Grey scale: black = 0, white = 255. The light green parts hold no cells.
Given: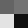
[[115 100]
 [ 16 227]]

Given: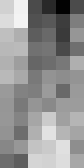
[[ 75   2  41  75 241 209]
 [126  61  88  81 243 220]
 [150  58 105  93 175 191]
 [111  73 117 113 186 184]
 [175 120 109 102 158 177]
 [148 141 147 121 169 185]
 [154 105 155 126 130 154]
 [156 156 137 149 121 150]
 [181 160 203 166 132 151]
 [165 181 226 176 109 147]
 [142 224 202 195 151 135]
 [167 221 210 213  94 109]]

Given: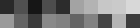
[[216 202 199 179 163  44  77  22  80  41]
 [ 60 180  68 130 100 129 137  58 100 154]]

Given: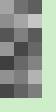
[[ 94 112 164]
 [198 165 141]
 [ 90 128  85]
 [103  71 152]
 [131 104  63]
 [179 126 145]
 [125  99  71]]

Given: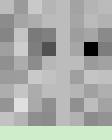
[[186 180 163 188 181 201 154 188]
 [178 186 166 188 187 173 165 140]
 [138 166 158 188 128 122 195 133]
 [125   1 166 188  81 126 205 159]
 [162 155 188 188 183 140 172 144]
 [192 196 159 188 194 201 157 156]
 [175 161 181 188 188 172 196 173]
 [163 189 144 188 143 170 224 148]
 [147 140 177 188 139 142 180 194]]

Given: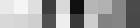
[[ 74 132 177 182  15 217  62 223 245 233]
 [ 72 133 130 206  57 238  81 207 214 216]]

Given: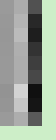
[[ 81 172 154]
 [ 40 180 152]
 [ 30 187 151]
 [ 51 175 152]
 [ 62 173 153]
 [ 72 172 153]
 [ 16 211 147]
 [ 21 198 149]
 [ 89 173 154]]
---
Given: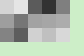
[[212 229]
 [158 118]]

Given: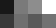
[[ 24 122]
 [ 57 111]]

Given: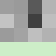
[[158 154]
 [195 160]]

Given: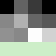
[[  0  99]
 [135 177]]

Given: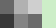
[[104 177]
 [ 56 132]]

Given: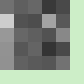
[[113  95]
 [205  82]]

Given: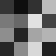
[[ 53  14]
 [121 104]]

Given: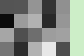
[[ 84  85]
 [ 11 155]]
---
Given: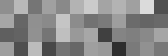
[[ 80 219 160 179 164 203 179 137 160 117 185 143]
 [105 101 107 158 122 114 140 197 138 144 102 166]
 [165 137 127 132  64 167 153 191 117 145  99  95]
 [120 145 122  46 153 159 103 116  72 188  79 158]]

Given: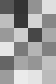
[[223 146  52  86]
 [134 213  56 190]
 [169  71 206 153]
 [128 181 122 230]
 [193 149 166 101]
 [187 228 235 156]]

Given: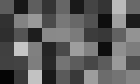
[[105 187  52  68  25 102  52  94  23  93]
 [ 28 159  14  82 104 120  75 153 131  49]
 [147  98  56  60 123 138 137  29  84  46]
 [125 143  14 130 158  74  37 128 197  64]
 [ 77 154  92  71  92 116  40 126  67  65]
 [132 116 108 157  57  90  25 194  57   5]]

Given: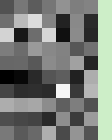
[[131 126 146 118  92 119  82]
 [ 42 137  34 132 220 186 111]
 [ 38 139  16 214 109  23 211]
 [113  87 130 136 154 108 125]
 [ 36 161 129 139  88 104 103]
 [173  33  94  85  41   8   0]
 [183  57 246  43  47  45  69]
 [ 81 126  95 140 167 161 173]
 [155  59 142  41  67  71  78]
 [ 83 148  74 174 105  90 121]]

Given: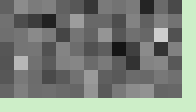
[[ 73 106  36 123 115 122  55  87  97 128 123 140  97]
 [115 130  96 131  77 104 104 157 103  33  60  77 113]
 [ 81 206 103 112  87 149 100 117  69 123 138 117 111]
 [129  51 139  64  21  94  81 109 132  81 118 117  86]
 [ 88 135 131  50  92 122 107 134 130  91 113 183  84]
 [112 120 105 107  89  95 154 114  90  74 108 121  87]
 [103 101 146 140 121  89 148 102 106 111 109 127 101]]

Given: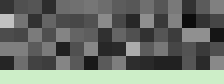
[[128  91  50 121  86 111  87  92 109 118 112 108  45  85  80  53]
 [ 70  51  12 130  57 143  39  71 139  81  71  74 101  49 116 193]
 [ 21 144 144  60  85  49  80 101  48  94 100 132  79 123  71  76]
 [ 79  58  83  70 120  92 172  42  39 135  80  32 123  91 127 127]
 [137  42  85  33  33  41  45 126  90  25  89 133  61  66 110  37]]

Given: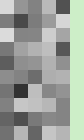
[[ 81 185 130 149 216]
 [214 155 124  73 125]
 [165 205 133 132 219]
 [ 87 190 178 162 120]
 [144 177 148 143  93]
 [178 174 109 131 141]
 [147 135 190  50 116]
 [132 183 193 198 129]
 [132 136 121  79 100]
 [181 197 101 182 113]]
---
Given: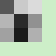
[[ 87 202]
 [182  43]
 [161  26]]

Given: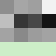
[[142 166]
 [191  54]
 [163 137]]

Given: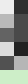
[[237  47]
 [185  74]
 [ 99  74]]

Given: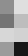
[[143 223]
 [116 189]
 [215 210]]

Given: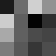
[[ 27 108]
 [205  95]
 [169  96]]

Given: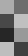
[[172 109]
 [ 72 192]
 [ 38 153]]
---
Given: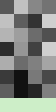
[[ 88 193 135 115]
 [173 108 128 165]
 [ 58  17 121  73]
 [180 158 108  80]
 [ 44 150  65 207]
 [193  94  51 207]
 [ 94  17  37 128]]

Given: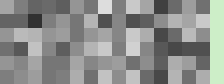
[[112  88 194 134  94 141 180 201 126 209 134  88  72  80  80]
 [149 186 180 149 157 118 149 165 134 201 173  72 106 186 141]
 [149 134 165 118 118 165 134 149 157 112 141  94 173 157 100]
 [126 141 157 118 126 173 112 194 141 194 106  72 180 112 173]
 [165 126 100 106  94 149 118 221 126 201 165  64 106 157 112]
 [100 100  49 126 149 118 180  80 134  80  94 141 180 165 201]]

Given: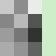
[[201 141 235]
 [171 148  98]
 [134 185  84]
 [156 119  50]]

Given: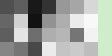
[[ 94 228 110 174 182 117 242]
 [133 117  72 235 196 202 189]
 [ 79  94  25  51 152 166 215]
 [102 209  18 146 174 235 248]]

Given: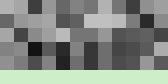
[[103 151 159 166  83  96 192 192 186 124  42 138]
 [166  69 138 159 186 117 117 151  83  90  96  69]
 [144 124  76 130  34 110  55 110  76  83 151  90]
 [178 166  62 151 103 130 117 178 117  62 144 159]
 [130 138  19  90  42 130  55 110  69  76  90 172]]

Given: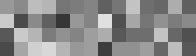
[[ 74 166 208 216 181 152 158  61 145 145 158 103 189  88]
 [152 138 189 181 118 124 132  96 118 195 110 103 173  96]
 [ 88 202 181 124 145 132 158 173  88 110 110 195 103  80]
 [202  74 138  96  54 152 132 224  80 166 118 145 124 138]]
